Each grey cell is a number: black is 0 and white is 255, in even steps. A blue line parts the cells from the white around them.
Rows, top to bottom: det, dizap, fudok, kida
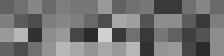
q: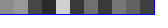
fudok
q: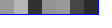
kida
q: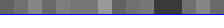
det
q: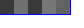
fudok

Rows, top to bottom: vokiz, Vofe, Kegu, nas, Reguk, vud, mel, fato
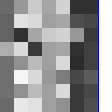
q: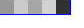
vokiz
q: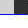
vokiz
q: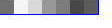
vud
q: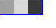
mel
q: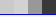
Kegu

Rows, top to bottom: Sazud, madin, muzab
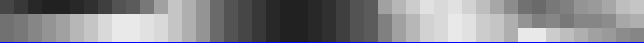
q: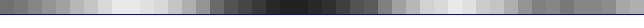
madin
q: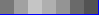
Sazud
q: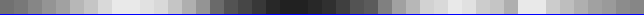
muzab

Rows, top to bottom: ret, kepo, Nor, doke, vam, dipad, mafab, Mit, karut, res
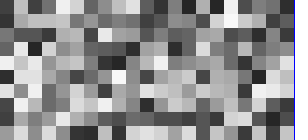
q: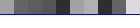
doke
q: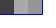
mafab
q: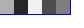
ret
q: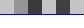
res
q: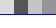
res
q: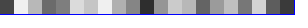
Mit

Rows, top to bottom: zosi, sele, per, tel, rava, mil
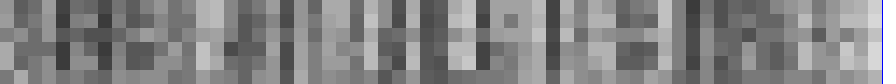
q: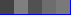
sele
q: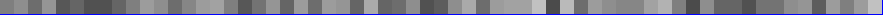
per

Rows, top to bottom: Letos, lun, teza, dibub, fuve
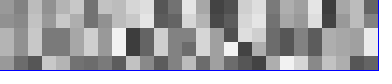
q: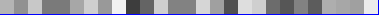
teza
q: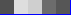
teza
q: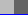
Letos
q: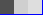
Letos

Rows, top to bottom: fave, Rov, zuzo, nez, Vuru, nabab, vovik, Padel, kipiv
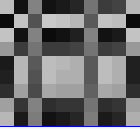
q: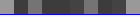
nez
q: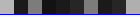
kipiv

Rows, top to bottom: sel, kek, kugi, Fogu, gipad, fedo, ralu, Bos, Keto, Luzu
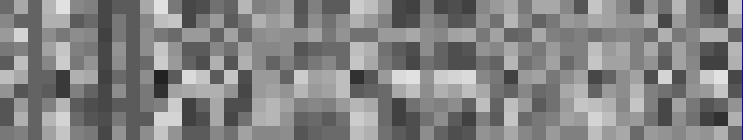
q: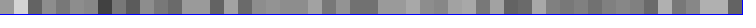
kugi
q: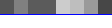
sel

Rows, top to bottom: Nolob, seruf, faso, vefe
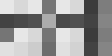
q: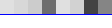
vefe
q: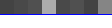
seruf
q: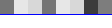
faso
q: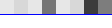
Nolob

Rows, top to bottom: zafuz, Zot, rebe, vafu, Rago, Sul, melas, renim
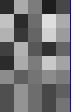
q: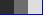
Zot
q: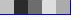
Zot

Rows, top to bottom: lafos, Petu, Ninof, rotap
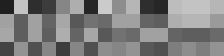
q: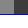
rotap
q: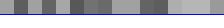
Petu
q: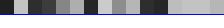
lafos
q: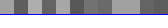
Ninof
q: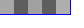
Ninof

